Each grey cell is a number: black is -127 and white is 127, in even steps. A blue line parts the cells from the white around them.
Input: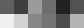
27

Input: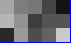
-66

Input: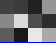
-49

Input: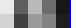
58

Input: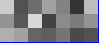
88

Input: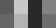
-86

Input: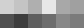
47

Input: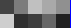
64

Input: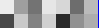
-12

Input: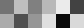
0
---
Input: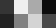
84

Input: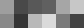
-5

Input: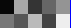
-60

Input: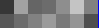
21

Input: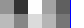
53

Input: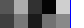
-13
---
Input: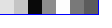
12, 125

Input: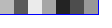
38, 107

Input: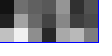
-59, 112

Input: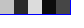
92, 92

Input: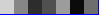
-47, 82

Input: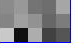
18, 73
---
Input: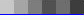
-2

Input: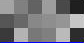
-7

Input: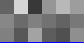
35

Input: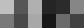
40

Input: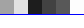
-98

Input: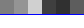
80
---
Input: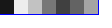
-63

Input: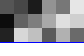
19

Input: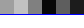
-119

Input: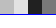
98

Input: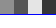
-42

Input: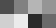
1
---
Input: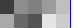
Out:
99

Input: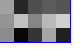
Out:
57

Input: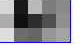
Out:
-47

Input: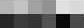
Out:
-117

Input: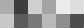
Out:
14

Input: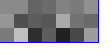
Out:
-12

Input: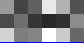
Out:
-79

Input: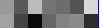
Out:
11

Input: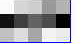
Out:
-51
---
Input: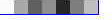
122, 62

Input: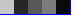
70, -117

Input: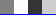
0, 78

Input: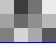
70, -40

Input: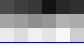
-53, 78

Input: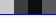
74, -38

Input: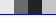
104, 69

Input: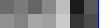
-20, -51
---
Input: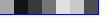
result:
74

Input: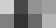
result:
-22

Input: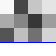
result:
-14

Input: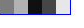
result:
-57

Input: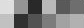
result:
34

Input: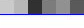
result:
17

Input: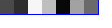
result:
34
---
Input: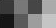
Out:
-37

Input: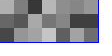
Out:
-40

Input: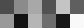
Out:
-109

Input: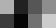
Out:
-122

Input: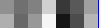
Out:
-23

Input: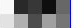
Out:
48

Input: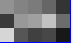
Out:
24

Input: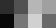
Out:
-8

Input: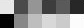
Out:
7
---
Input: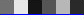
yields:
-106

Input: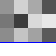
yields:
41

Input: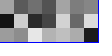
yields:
-15

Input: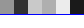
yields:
73

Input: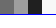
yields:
-95

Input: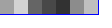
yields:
-26

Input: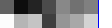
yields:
-92

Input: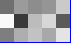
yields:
13

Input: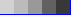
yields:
25
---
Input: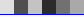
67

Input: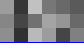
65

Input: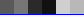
-85

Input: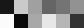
32

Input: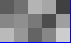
52

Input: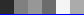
23

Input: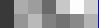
29
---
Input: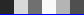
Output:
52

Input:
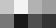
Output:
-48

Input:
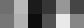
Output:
105

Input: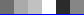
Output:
-84

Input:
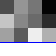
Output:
110

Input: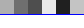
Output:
-95
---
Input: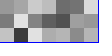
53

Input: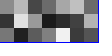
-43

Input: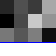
-112

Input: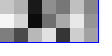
34

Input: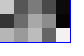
114

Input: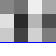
-2
